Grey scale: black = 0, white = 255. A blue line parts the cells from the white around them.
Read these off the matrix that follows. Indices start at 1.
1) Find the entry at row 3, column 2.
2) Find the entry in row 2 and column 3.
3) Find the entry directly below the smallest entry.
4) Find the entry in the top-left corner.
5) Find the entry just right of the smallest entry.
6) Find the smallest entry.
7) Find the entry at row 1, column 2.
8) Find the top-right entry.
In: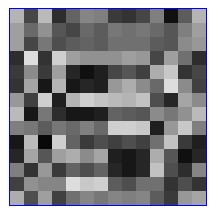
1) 70
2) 145
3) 86
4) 180
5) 207
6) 9
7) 70
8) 180

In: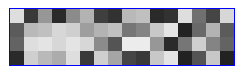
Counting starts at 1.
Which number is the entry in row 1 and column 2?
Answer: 57
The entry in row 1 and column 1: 222
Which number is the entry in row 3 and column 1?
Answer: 99
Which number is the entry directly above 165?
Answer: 84
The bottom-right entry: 34
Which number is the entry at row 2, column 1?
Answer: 91
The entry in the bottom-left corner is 42
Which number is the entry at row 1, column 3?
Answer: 151
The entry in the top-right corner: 215
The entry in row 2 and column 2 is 185
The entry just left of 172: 185

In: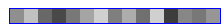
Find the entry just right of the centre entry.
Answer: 173
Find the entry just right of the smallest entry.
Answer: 135

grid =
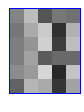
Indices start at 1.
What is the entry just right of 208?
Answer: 61
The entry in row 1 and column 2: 189
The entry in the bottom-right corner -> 162
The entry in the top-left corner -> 132
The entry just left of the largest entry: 154
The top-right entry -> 112
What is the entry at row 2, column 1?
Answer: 119
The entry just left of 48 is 202
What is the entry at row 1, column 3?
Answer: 84

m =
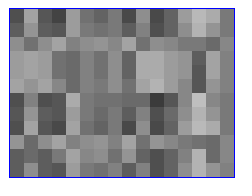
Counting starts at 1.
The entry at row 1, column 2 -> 163
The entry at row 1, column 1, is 79
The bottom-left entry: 93
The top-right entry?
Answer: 121
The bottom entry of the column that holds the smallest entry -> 79
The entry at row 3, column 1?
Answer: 142
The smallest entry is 59
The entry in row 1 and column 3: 86
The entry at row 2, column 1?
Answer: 93
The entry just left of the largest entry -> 135
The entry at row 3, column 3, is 142
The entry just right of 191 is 135
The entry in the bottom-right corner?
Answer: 129
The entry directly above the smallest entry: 179
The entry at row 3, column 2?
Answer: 113
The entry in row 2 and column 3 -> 93
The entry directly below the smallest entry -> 79
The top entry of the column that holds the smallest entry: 73
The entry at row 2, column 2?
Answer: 148
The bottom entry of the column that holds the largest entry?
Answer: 179

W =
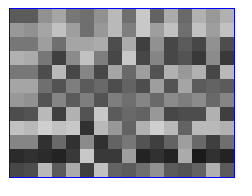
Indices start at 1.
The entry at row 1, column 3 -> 145
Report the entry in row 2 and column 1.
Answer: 152
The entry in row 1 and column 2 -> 91
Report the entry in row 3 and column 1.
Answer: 119
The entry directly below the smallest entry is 99
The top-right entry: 177
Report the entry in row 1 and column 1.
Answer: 91
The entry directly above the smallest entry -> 105
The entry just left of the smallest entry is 171
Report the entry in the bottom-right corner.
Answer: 91
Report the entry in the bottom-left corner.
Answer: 71
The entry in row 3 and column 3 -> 158
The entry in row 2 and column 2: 145
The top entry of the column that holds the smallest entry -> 177
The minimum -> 27

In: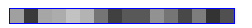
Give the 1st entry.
160
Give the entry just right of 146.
117
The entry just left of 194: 172
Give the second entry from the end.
51

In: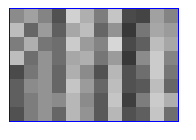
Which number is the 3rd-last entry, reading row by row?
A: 95
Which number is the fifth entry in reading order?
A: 209
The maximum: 215
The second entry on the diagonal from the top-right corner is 167
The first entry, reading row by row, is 139
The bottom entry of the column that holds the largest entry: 183
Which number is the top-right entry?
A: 132
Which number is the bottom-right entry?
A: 110
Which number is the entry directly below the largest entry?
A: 155
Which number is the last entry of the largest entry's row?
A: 167
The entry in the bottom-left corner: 81
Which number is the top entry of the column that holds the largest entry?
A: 197
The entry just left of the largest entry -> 132
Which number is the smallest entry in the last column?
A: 102
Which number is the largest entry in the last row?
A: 197
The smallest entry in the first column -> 74
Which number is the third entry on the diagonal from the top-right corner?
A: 95
